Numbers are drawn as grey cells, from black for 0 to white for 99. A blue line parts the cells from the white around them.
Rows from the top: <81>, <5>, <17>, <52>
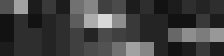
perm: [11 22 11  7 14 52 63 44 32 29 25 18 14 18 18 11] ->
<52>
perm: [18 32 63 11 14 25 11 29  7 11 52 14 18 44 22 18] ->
<52>
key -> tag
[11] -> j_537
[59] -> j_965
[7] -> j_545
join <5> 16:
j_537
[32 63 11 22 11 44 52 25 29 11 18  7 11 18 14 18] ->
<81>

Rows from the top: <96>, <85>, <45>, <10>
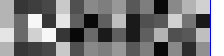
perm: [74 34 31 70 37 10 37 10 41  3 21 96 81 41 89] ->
<45>
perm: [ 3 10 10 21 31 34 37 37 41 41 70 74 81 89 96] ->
<45>

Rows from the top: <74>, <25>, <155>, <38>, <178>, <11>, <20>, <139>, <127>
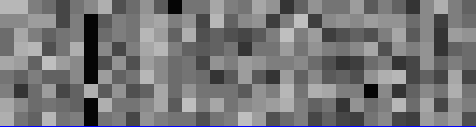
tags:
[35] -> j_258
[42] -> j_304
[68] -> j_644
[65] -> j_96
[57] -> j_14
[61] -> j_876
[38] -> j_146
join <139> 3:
j_304
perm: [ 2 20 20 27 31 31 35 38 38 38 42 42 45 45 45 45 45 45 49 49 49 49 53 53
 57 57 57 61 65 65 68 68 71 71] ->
<38>
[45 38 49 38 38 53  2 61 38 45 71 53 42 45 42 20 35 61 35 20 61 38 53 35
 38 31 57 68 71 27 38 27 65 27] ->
<11>
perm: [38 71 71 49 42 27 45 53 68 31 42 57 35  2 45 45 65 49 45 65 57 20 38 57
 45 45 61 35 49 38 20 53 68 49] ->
<74>

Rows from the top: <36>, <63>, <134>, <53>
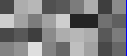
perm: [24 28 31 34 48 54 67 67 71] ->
<36>
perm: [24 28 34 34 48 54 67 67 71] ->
<134>
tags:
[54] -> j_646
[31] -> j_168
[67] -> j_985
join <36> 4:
j_168

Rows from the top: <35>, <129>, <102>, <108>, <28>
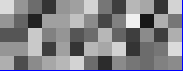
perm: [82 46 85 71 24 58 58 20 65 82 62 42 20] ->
<35>
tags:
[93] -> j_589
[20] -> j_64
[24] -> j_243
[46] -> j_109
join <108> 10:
j_64
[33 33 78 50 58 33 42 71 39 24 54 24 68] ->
<102>
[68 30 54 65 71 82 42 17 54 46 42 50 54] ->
<28>
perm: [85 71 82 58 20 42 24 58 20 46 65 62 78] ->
<108>
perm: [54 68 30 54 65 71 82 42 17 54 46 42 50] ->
<28>

